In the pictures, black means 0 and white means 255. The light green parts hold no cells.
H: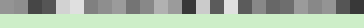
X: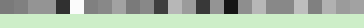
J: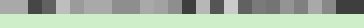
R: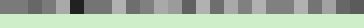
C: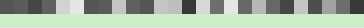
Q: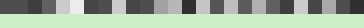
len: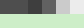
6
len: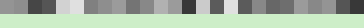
26
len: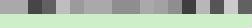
18
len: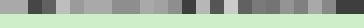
26

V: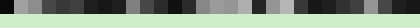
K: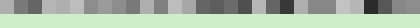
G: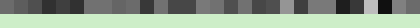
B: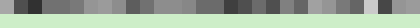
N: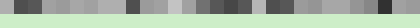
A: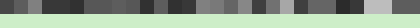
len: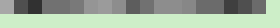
19
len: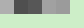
5
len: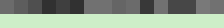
16

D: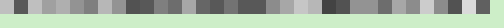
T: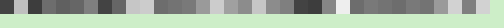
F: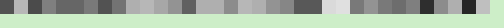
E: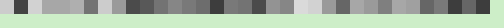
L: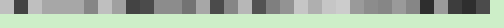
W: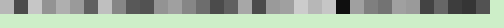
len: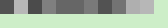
11
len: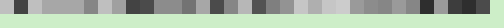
35
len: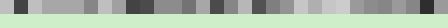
32
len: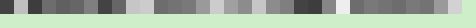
33
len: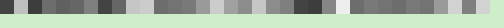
35
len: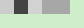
5

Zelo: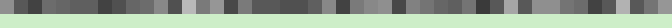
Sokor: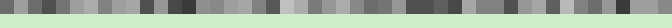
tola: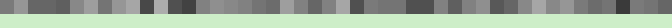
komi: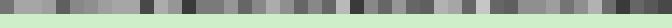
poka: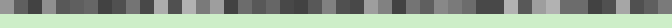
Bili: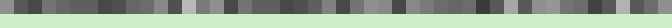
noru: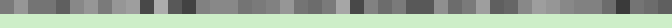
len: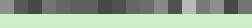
18
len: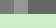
4
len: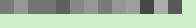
13
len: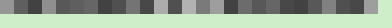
27
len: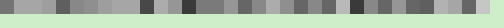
35

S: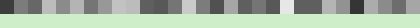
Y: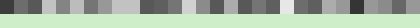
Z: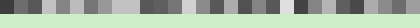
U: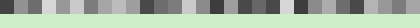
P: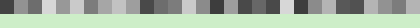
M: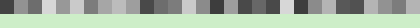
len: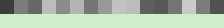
16
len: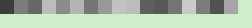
17

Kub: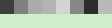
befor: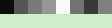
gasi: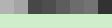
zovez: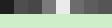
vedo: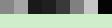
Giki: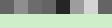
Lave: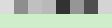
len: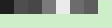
7
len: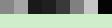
8
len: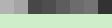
8
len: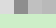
4
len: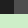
2
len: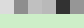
6

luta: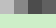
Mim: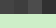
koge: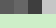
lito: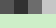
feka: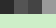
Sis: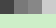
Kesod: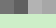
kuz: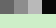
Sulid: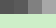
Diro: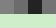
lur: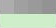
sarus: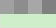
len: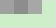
3
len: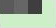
3
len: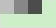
3
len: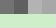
4
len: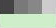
4

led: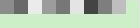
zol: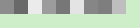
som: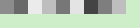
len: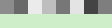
8
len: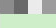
4

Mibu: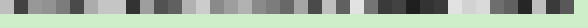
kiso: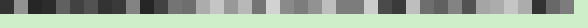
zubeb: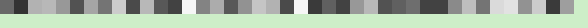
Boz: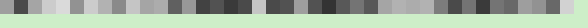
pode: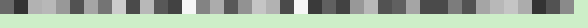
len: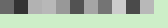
11
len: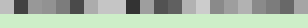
22
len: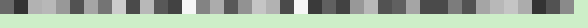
41

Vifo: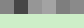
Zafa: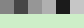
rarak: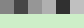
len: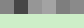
6
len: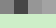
4
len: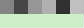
6
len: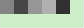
5

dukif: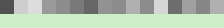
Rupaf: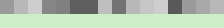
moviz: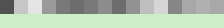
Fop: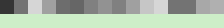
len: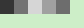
5
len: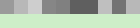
10
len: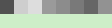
8
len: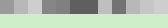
12
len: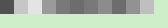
11
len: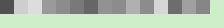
15

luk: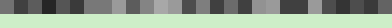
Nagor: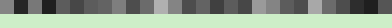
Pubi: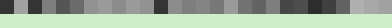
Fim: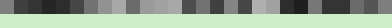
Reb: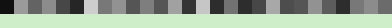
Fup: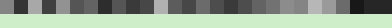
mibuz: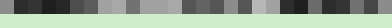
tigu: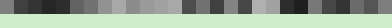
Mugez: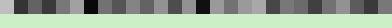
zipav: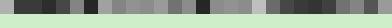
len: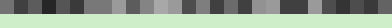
28
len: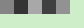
5

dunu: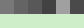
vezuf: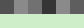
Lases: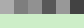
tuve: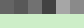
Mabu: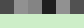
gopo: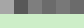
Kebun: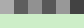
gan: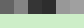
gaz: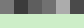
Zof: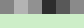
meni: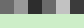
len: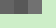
3
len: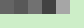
5

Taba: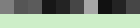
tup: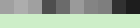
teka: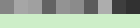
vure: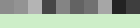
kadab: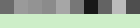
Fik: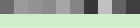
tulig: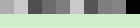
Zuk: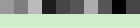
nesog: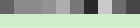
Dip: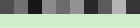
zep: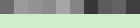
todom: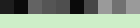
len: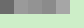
5
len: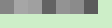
7

